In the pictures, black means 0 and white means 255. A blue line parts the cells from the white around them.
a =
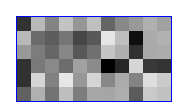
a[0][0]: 50
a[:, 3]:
[195, 118, 135, 109, 230, 190]
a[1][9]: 171
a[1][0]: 184
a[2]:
[152, 124, 102, 135, 88, 112, 197, 175, 49, 170, 172]
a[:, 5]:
[192, 88, 112, 139, 213, 167]
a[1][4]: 70
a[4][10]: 203
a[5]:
[97, 176, 115, 190, 125, 167, 166, 174, 91, 202, 193]
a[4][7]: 171
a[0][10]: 161
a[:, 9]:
[176, 171, 170, 57, 222, 202]
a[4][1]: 213

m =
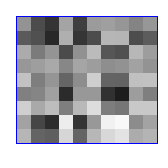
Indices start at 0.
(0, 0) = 147
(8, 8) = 172
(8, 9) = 180
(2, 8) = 183
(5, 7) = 29
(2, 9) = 157
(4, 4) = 141
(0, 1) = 76
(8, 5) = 183
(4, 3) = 101
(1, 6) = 182
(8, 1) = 100
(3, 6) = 142
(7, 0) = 162
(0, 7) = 150
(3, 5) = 157
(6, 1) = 169
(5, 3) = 43
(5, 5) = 152
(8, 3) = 214
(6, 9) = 200
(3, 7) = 146
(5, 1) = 133
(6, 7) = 118
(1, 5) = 76

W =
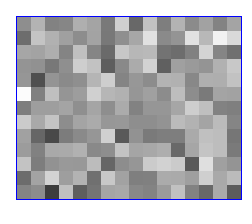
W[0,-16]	142
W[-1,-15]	140
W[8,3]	124
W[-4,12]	166
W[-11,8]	183
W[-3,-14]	146
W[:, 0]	[142, 109, 166, 148, 150, 252, 126, 203, 161, 156, 195, 108, 132]
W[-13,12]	139
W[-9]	[150, 79, 148, 138, 143, 181, 206, 132, 151, 140, 179, 177, 136, 175, 174, 194]
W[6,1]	158
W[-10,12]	154
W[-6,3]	141
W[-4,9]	168
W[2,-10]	106
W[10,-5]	203
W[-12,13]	184
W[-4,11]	105
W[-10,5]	194
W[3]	[148, 145, 120, 143, 206, 194, 94, 137, 171, 210, 96, 160, 154, 148, 177, 200]
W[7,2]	196
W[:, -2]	[131, 242, 133, 177, 174, 164, 130, 187, 189, 189, 160, 169, 170]
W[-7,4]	143
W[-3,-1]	148
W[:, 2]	[130, 177, 174, 120, 148, 191, 158, 196, 73, 169, 146, 211, 61]
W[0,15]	164
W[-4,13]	196
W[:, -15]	[179, 196, 163, 145, 79, 128, 158, 169, 102, 129, 125, 163, 140]
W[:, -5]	[179, 148, 109, 160, 177, 189, 166, 187, 126, 105, 203, 170, 193]
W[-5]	[161, 102, 73, 124, 138, 150, 208, 89, 146, 122, 126, 126, 170, 192, 189, 118]
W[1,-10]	120
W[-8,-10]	182
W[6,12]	206
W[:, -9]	[208, 143, 199, 137, 132, 177, 171, 152, 89, 195, 141, 162, 168]
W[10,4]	152

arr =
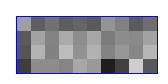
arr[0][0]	159
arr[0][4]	101
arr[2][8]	134
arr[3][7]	65
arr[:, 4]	[101, 141, 146, 167]
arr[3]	[61, 141, 141, 133, 167, 153, 30, 65, 206, 88]
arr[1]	[90, 163, 131, 170, 141, 166, 124, 141, 137, 163]
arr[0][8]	91
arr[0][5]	90
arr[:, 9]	[110, 163, 182, 88]
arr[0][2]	113
